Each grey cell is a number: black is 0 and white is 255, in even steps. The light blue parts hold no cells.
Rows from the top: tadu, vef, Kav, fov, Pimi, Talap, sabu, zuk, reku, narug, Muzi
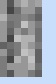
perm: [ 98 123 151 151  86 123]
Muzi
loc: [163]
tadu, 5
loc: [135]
Kav, 3

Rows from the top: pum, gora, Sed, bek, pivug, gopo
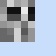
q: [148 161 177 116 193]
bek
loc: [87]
pivug, 3
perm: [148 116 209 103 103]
gopo
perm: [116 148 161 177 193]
bek
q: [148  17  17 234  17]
gora
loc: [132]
pum, 0
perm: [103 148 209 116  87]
pivug

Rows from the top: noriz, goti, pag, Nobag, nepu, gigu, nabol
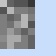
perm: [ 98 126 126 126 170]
nabol
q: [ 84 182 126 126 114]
goti
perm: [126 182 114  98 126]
pag
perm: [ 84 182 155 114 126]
Nobag
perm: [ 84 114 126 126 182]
goti
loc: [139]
gigu, 0

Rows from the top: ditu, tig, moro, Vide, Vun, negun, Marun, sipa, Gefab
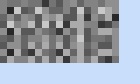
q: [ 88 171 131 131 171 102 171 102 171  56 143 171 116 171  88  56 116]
Gefab
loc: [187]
Vide, 4
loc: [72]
Vide, 15
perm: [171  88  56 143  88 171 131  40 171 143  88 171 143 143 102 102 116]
Vun

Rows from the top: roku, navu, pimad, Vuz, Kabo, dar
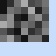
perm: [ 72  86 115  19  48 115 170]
roku
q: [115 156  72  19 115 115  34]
dar
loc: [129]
Kabo, 6
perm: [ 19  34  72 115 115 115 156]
dar
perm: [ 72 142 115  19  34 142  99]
pimad
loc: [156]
dar, 1

